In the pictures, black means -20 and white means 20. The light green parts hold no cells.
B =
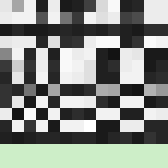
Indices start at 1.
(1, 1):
16
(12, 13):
-12
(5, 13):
-16
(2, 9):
15
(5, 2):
18
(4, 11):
-15
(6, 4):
17
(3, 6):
-14
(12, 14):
-14
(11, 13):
-14
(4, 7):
-12
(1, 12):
-14
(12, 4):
-14
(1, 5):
17
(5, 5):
-15
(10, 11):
-15
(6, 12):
18
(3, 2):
-14
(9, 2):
16
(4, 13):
19
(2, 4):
-7
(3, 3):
-16
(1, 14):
17
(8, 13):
8
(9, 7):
18
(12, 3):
-15
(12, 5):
-14
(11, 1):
-14
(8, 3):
-2
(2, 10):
17
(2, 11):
-10
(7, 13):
-14
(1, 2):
6
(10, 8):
-15
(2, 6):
-2

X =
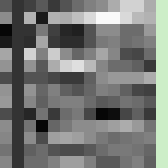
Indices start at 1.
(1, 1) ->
-6
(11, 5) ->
-4
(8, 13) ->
-10
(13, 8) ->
-6
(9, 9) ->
-6
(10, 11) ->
-9
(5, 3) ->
13
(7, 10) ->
4
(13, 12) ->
-2
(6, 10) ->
-3
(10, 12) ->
-5
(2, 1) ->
2
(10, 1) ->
-8
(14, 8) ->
0
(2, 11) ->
14
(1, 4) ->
-6
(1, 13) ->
7
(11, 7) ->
2
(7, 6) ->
-11
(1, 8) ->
0
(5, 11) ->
-8
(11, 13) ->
-2
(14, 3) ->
-3
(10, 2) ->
-12
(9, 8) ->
-3
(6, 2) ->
-12
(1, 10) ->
7
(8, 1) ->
3
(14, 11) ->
-2
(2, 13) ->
8
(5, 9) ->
6
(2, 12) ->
9
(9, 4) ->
-5
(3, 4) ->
-1
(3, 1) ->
-19

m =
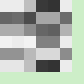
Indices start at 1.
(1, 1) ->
17
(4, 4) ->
0
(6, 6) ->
17
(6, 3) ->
10
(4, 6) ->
17
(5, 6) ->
2
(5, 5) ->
14
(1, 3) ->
10
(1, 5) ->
-12
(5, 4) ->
14

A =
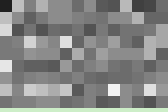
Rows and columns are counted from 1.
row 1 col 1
-15
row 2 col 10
2
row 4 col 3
13
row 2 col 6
2
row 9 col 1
-2
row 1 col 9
-6
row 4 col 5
1
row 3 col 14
6
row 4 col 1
-1
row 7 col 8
-3
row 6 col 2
-3
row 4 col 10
5
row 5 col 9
5
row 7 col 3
0
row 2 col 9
-2
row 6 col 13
-5
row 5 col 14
-5
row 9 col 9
-6
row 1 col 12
-10
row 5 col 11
2
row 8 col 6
11
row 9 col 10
-5
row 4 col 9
0
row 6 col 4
-5
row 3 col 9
-1
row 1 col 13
-9
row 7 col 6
-2
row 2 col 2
2
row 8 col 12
0
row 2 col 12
8
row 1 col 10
-7
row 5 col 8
-2
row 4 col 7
-4
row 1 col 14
-3
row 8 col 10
18
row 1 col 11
9

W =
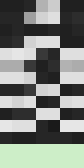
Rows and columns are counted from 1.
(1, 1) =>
-15
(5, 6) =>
15
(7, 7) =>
15
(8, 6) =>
-15
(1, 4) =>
8
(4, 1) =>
-14
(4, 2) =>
-13
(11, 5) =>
-16
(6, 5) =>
-13
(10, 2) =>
-13
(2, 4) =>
13
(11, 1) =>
16
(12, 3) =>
-15
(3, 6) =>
-15
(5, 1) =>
15
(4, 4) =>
15
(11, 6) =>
16
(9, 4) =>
-15
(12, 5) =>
-14
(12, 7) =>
-15
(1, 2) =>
-15
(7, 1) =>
15

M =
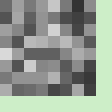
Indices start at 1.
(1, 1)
-3
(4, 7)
3
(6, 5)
2
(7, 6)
-4
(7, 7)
-9
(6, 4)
1
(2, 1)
-7
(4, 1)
1
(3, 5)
13
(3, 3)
-7
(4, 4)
8
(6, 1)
4
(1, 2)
5
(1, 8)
2
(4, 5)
5
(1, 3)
-1
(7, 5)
8
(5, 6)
1
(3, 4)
3
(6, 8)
-9

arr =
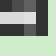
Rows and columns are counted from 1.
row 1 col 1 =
-12
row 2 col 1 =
14
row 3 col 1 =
-12
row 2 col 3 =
15

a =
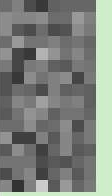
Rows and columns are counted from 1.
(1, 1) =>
-3
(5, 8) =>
-3
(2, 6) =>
-3
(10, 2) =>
-2
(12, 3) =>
-10
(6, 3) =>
-1
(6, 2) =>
-9
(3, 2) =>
-6
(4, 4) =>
-2
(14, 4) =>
-8
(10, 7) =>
-2
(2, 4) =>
2
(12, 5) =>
-6
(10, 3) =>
3
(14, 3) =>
-2
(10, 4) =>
1
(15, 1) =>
-8
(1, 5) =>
-5
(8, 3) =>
-4
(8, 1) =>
-7
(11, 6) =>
2
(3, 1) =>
2
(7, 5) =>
0
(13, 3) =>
-3
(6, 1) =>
-1
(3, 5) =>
-8
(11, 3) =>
2
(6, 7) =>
-1
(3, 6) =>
-7
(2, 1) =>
2
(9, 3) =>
-1
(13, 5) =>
-4
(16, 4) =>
12
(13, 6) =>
1
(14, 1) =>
-2
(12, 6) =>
1
